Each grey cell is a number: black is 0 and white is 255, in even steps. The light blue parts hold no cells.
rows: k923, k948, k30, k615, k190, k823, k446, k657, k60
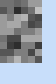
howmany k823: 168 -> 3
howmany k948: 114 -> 2
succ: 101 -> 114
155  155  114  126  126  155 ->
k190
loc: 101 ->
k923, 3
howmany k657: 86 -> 2
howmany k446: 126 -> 3

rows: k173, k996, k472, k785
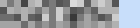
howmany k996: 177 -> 5
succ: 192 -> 97
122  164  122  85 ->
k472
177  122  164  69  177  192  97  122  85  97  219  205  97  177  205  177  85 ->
k173
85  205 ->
k472
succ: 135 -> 97

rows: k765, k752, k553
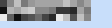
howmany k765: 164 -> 6
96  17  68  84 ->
k553
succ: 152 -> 164
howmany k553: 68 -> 2
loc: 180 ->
k752, 2

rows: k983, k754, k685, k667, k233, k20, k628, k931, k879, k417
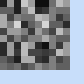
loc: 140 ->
k417, 6
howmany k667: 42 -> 2
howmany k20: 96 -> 2
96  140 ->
k417
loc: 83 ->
k20, 4

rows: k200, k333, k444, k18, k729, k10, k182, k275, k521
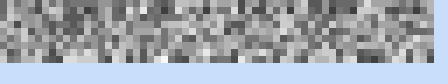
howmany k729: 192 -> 8
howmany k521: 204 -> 11
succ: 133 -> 180
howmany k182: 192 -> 8

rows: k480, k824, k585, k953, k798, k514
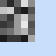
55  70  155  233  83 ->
k953
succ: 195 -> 207
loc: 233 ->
k953, 4
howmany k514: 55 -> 2
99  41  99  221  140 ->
k480
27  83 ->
k824
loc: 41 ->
k480, 2

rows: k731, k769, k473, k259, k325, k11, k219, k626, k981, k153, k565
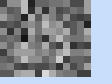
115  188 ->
k259
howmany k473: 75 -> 2
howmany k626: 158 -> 4

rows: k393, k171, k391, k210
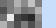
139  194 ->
k393
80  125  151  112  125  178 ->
k171
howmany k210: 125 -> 3
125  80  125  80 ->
k210

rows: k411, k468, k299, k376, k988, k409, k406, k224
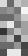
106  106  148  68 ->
k406
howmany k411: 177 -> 1
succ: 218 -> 106
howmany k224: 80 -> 2

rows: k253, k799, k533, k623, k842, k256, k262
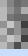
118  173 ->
k799
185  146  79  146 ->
k262
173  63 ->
k256
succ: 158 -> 198
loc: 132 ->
k253, 2

